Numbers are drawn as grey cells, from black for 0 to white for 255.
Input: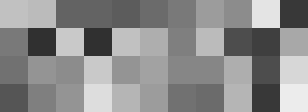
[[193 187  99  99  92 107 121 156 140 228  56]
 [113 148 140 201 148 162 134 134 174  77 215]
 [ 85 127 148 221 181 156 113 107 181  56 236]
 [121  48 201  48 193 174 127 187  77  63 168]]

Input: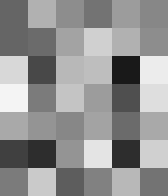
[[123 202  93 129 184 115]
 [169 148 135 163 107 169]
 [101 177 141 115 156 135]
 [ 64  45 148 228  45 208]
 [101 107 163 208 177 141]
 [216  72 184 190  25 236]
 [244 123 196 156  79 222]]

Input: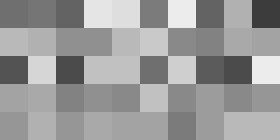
[[ 83 214  75 193 193 111 207  91  75 236]
 [111 117  99 229 222 123 236  99 177  60]
 [163 169 130 144 137 193 137 156 137 150]
 [185 177 144 144 185 201 137 130 169 163]
 [150 177 150 169 163 163 123 156 185 185]]

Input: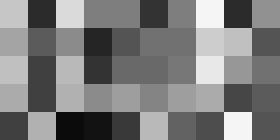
[[ 64 177  11  18  57 185  98  77 245  84]
 [164  91 139  37  84 113 113 205 192  84]
 [171  64 177 139 158 132 158 171  70  91]
 [192  64 185  51 105 105 119 232 151 113]
 [198  43 218 126 126  51 126 245  43 145]]

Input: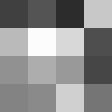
[[ 64  84  44 200]
 [145 173 153  70]
 [131 138 208 117]
 [186 252 216  78]]

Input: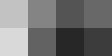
[[217  98  39  60]
 [194 132  84 104]]
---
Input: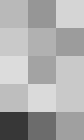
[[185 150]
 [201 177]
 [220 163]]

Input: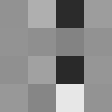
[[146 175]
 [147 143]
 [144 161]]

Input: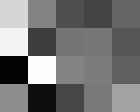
[[214 130]
 [244  61]
 [  4 254]]

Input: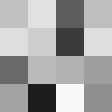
[[193 225]
 [222 206]
 [105 186]]

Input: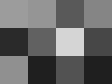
[[156 149]
 [ 42  97]
 [144  31]]

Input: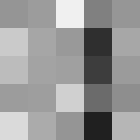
[[149 156]
 [202 166]
 [188 163]]

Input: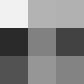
[[241 179]
 [ 42 129]
 [ 82 150]]

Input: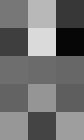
[[119 184]
 [ 62 218]
 [110 107]]
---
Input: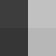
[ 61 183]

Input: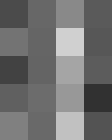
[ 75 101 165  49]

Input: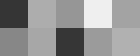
[ 53 167]

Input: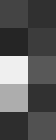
[68 60]

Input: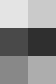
[228  47]

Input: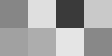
[134 173]

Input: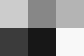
[204  23]
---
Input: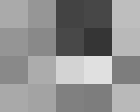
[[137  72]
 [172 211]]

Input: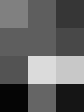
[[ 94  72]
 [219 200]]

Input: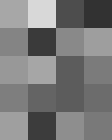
[[ 58 137]
 [166  92]]

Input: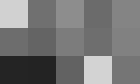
[[100 124]
 [ 35  98]]

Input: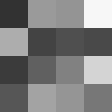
[[ 67  79]
 [ 96 129]]

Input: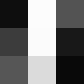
[[251  24]
 [219   9]]

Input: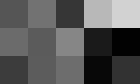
[[ 91 134]
 [ 92 109]]

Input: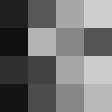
[[180 135]
 [ 67 167]]

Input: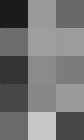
[[158 156]
 [139 124]]
